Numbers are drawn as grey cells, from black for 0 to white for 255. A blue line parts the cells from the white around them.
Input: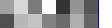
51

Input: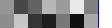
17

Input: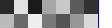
26

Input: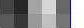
39

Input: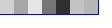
47

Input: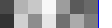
51

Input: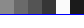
27

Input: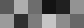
19

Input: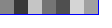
56

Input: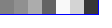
55
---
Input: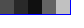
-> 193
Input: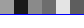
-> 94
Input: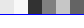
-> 100
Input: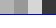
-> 56
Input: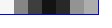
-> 173
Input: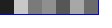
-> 107
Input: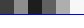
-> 247
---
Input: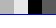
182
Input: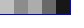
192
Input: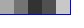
169
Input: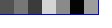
82
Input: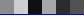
139
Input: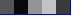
85
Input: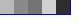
186
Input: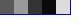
89
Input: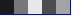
26
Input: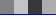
130
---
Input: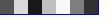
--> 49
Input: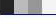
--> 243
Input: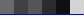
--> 212
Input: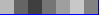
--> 130
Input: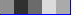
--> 170
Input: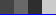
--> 203
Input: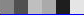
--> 229
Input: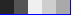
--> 169
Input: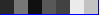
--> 194
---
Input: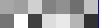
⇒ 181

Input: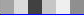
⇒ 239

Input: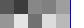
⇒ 220

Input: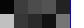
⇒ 18

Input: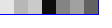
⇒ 161

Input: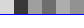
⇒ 173
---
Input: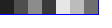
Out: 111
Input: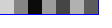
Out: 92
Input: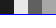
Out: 167
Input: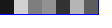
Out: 93
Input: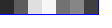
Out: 63
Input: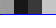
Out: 197
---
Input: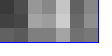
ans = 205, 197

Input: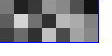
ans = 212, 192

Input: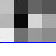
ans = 237, 214

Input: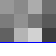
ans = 210, 180

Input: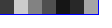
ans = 204, 165

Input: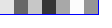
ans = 252, 229

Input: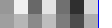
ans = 240, 227

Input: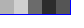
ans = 208, 178
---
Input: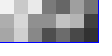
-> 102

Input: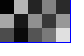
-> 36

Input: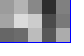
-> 136

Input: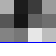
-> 28

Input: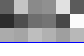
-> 144

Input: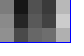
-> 81
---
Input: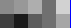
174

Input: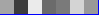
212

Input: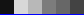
184

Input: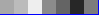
187

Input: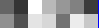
236

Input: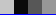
151

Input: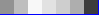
226

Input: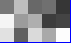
245

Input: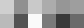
207

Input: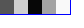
207
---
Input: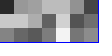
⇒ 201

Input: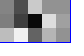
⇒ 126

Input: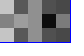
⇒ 130

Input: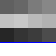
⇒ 194

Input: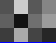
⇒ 96

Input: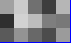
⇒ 47
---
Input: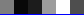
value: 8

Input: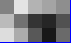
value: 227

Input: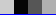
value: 5

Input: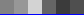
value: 151

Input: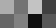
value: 115

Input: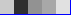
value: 47

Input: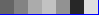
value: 131

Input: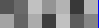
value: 106

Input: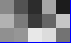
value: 82
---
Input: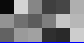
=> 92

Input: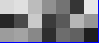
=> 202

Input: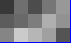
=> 125

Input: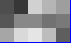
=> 136

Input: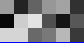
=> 227

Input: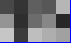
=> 108
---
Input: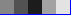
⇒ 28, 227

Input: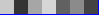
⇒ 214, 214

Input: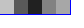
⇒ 33, 195

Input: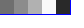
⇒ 177, 249

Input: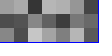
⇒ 97, 198

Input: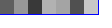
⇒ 178, 199

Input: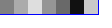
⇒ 149, 222
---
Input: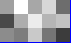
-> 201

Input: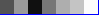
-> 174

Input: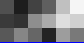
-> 35

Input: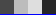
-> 188

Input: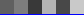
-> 180

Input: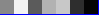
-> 200

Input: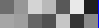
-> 198

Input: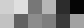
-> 126
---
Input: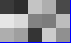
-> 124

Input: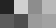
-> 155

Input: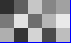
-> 182

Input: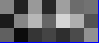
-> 175

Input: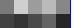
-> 101

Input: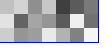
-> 239

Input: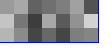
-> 146

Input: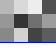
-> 112

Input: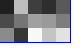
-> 154
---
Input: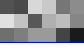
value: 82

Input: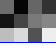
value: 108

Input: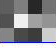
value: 94

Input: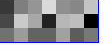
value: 56

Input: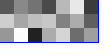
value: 88

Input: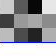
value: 203

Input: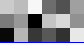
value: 203

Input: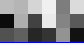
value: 188
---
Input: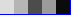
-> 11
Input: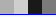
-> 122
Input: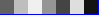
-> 18
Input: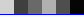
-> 5
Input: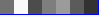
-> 50
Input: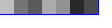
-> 74
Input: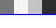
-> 46
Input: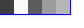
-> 182
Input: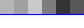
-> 88
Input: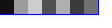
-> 113
